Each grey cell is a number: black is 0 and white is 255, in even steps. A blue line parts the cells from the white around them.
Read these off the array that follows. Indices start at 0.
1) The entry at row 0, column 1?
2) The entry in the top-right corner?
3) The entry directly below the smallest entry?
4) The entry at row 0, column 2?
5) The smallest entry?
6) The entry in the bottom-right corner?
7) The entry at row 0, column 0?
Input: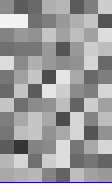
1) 92
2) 205
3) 213
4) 105
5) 53
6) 153
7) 139

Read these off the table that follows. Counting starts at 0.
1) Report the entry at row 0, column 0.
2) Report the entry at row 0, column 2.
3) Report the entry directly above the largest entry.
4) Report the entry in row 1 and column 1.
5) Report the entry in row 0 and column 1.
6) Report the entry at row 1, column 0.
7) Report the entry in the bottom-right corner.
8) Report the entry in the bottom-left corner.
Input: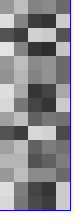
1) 152
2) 131
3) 82
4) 131
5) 189
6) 221
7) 202
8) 215

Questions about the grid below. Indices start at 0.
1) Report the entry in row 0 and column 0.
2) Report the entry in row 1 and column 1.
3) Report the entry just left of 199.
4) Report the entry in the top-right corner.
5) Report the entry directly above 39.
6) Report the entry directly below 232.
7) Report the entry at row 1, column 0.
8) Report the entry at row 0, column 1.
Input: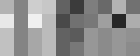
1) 179
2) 132
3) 206
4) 113
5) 179
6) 193
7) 232
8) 132

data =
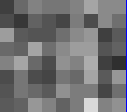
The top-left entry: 63
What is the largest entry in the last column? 151
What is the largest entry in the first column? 157
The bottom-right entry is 145
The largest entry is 217
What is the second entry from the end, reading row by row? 130
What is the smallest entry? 47
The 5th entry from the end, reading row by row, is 98
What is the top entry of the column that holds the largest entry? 165
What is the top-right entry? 138
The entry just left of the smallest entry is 63
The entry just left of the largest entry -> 124
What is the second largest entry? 173
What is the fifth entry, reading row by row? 118
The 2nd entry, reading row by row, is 105
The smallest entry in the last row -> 90

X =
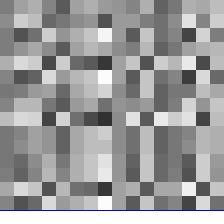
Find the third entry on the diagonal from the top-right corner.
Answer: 68
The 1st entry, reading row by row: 125
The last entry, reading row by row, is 112
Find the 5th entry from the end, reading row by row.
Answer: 112
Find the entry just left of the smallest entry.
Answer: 74
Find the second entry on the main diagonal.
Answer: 205
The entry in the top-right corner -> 189
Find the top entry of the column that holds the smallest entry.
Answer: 154
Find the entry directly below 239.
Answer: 68
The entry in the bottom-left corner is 132
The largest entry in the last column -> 205
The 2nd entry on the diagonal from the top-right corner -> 132
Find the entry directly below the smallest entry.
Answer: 205
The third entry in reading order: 175
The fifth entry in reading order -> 90
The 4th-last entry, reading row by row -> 132
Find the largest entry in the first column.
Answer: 189
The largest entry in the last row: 252
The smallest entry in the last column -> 105
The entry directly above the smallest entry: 112

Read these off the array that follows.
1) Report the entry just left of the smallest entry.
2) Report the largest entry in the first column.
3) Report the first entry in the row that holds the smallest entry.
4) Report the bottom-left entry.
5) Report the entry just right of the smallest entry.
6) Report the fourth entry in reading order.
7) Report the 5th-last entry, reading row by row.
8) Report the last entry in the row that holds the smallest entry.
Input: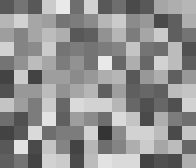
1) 210
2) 210
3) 67
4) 95
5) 139
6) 203
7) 218
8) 196

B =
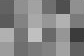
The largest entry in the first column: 177
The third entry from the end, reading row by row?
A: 131
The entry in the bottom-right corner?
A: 98
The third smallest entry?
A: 91
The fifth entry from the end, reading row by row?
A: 111
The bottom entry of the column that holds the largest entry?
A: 123
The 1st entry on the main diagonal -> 98

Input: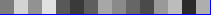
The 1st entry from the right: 174
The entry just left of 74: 102
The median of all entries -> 138
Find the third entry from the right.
188
